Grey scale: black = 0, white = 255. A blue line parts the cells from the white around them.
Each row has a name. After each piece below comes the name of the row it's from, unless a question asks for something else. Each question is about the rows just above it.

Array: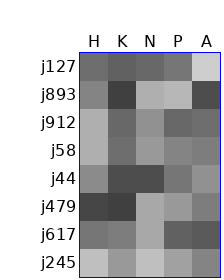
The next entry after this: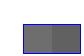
[104]
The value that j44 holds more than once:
[77]
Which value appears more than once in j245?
[191]

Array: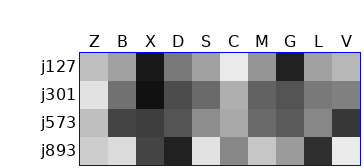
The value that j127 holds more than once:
[161]
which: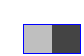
j573
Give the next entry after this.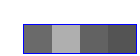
[121]
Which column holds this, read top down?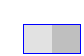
Z
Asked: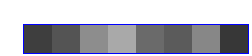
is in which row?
j573
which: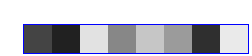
j893
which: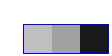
j127

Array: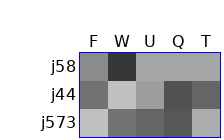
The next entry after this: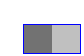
[157]
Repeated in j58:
[165]
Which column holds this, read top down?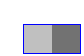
W
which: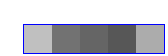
j573
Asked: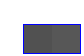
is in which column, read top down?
Q

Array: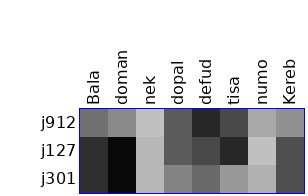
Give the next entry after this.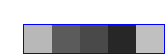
[79]
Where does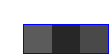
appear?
j912

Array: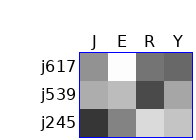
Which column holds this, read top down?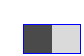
R
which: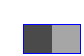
j539
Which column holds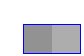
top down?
J

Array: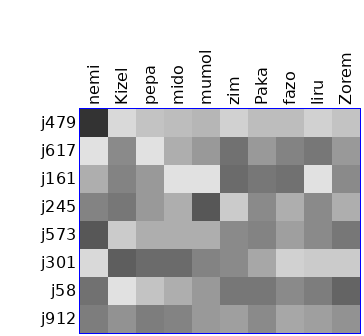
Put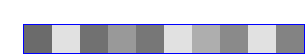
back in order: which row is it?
j161
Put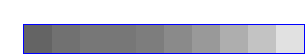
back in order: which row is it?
j58
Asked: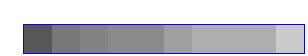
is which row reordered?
j573
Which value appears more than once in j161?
[225]
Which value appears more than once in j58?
[119]
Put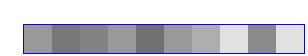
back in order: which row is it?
j617
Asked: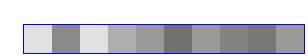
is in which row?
j617

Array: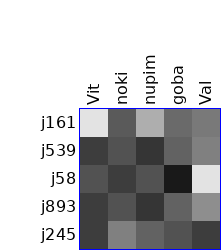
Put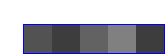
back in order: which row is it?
j245
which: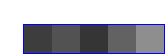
j893
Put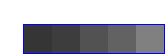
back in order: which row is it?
j539

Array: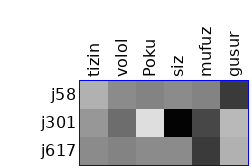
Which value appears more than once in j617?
[139]
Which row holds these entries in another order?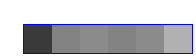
j58
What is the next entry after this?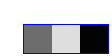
[71]
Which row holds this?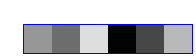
j301
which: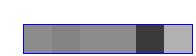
j617
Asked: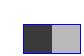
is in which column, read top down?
gusur
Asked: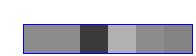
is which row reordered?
j617

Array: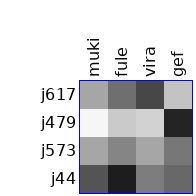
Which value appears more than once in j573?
[166]
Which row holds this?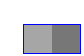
j573

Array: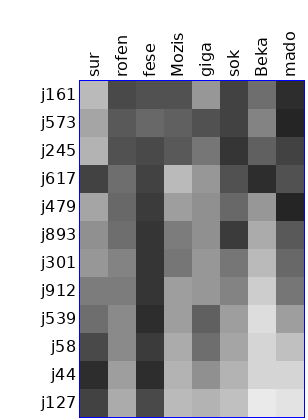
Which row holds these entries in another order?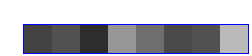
j161
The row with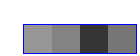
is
j301
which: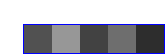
j161

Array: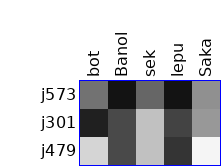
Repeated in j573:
[19]
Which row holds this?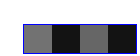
j573
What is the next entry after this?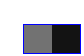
[102]
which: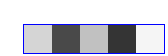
j479

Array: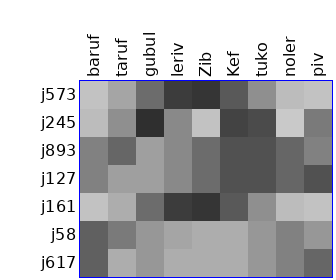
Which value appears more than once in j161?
[194]
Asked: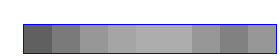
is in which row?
j58
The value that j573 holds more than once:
[194]

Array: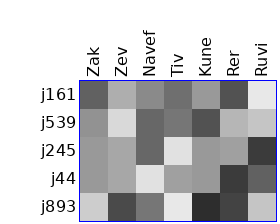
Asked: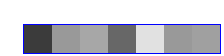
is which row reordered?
j245
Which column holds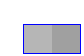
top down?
Rer

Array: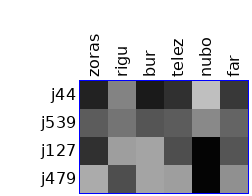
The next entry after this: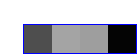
[144]
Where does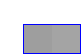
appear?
j127
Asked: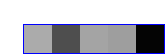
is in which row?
j479
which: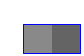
j539
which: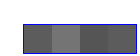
j539

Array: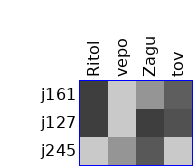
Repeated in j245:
[201]
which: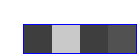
j127
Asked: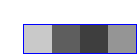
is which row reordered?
j161
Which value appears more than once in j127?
[62]
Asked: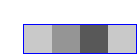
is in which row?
j245
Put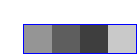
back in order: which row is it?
j161

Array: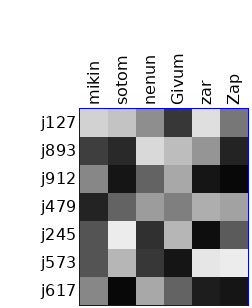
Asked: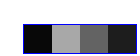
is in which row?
j617
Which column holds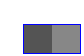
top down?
mikin
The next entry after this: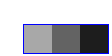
[21]
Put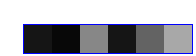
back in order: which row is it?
j912
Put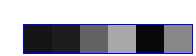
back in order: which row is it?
j617
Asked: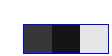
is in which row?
j573
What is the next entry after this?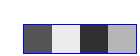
[14]

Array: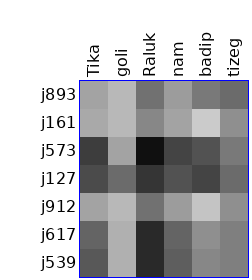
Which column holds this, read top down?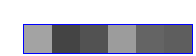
nam
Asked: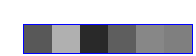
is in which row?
j539

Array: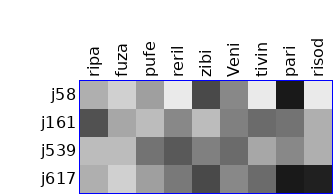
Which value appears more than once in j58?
[234]
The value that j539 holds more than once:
[188]
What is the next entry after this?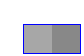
[175]
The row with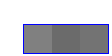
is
j161
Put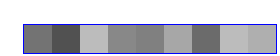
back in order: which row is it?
j161
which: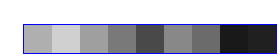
j617

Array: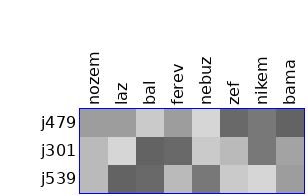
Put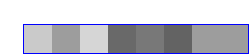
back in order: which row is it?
j479
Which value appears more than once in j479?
[157]
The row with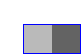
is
j539
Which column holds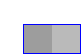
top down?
nozem
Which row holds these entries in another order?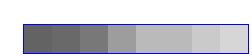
j539

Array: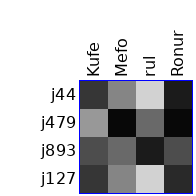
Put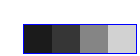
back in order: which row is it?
j44
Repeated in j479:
[8]
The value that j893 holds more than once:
[77]
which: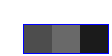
j893
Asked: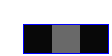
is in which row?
j479

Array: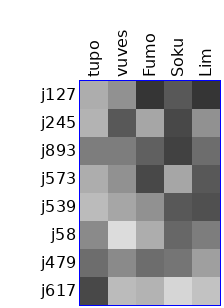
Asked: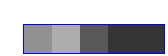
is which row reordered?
j127
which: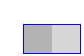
j617
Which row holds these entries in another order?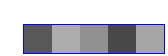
j573

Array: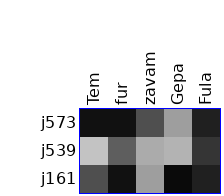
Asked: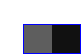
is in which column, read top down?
fur
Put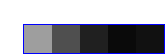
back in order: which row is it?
j161
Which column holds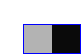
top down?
Gepa
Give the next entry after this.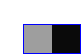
[32]
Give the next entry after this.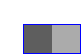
[179]
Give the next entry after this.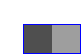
[32]

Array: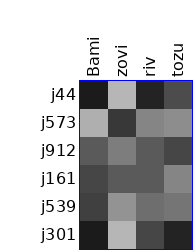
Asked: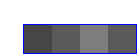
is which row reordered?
j912
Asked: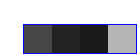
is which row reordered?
j301
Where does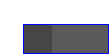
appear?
j161
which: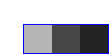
j301
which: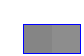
j573

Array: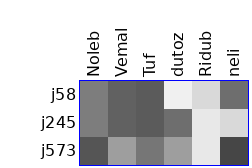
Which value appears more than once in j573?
[158]
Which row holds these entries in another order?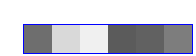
j58
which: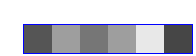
j573

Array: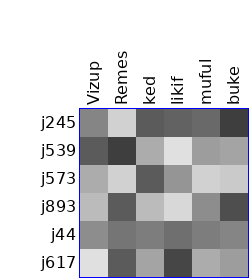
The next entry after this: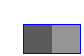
[209]
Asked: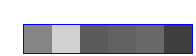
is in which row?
j245
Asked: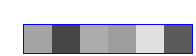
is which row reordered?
j617

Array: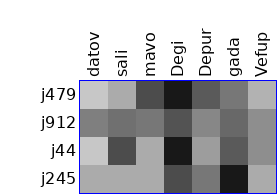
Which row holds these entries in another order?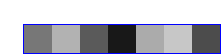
j479
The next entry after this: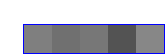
[104]
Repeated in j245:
[171]
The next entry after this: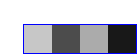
[157]
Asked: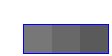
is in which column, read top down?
gada
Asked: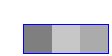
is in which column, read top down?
datov

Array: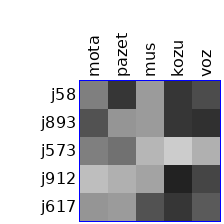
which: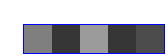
j58
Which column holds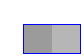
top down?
mus
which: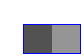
j893
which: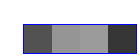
j893

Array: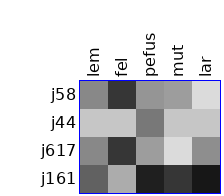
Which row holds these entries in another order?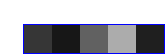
j161
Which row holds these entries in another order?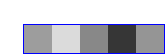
j58
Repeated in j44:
[198]
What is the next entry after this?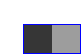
[219]

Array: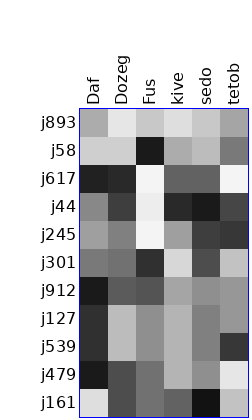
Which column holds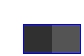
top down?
Fus
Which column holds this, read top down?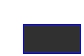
Daf
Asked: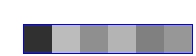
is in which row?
j127

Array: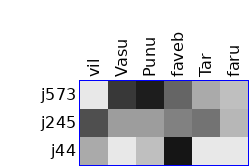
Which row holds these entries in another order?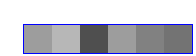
j245
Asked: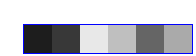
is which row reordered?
j573
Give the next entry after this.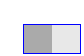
[191]
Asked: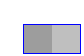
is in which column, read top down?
Punu
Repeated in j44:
[232]
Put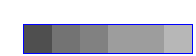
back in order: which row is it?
j245
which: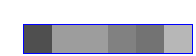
j245

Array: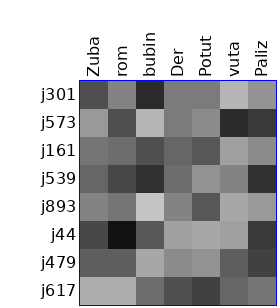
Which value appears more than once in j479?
[94]
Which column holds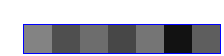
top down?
rom

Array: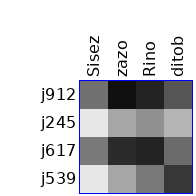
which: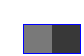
j539
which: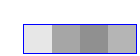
j245
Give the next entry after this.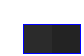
[107]

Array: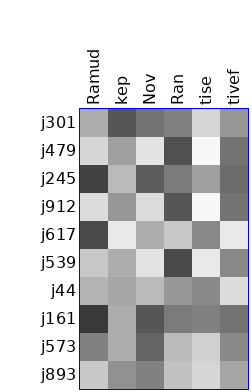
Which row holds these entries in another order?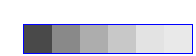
j539
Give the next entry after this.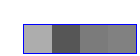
[115]

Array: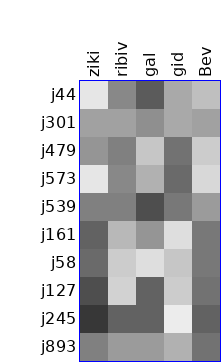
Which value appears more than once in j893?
[155]
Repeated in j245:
[98]
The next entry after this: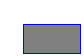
[78]
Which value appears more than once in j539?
[128]
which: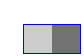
j127
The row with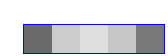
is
j58
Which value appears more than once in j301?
[161]

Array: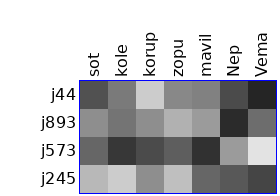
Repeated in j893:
[142]
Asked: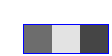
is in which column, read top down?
Vema
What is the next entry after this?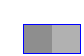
[155]
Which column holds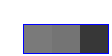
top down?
kole
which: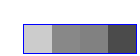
j44
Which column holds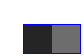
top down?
Vema

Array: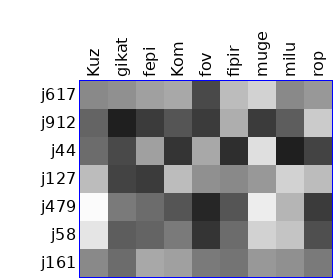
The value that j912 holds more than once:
[59]
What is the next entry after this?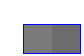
[85]
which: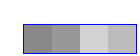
j127

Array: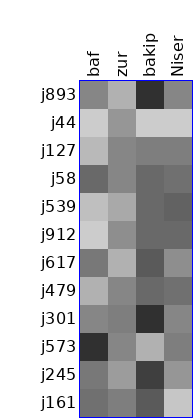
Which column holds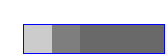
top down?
bakip
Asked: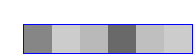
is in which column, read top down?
baf
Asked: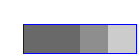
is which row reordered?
j912
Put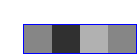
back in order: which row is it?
j893
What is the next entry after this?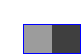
[150]
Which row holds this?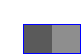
j617
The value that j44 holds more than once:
[204]

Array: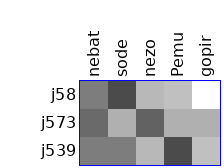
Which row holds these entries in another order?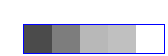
j58
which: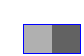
j573
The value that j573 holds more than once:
[176]
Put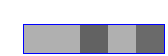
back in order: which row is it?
j573
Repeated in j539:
[125]
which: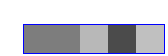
j539

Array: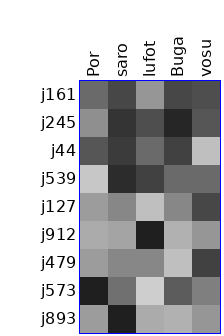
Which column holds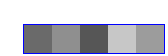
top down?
Por
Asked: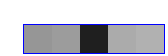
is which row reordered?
j893
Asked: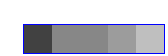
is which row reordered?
j479
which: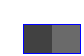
j539
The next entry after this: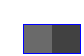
[191]
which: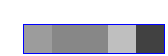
j479

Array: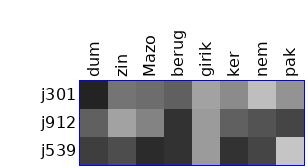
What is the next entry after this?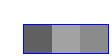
[190]
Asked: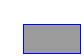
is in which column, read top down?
girik

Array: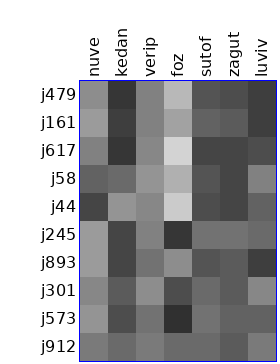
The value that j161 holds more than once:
[62]
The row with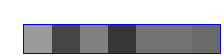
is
j245

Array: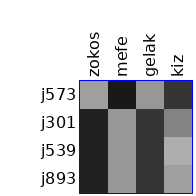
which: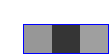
j893
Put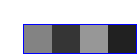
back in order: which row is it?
j301
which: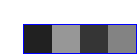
j301
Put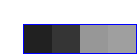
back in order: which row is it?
j893

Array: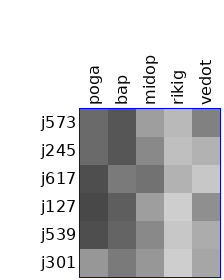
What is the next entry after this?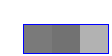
[199]
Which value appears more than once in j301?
[151]
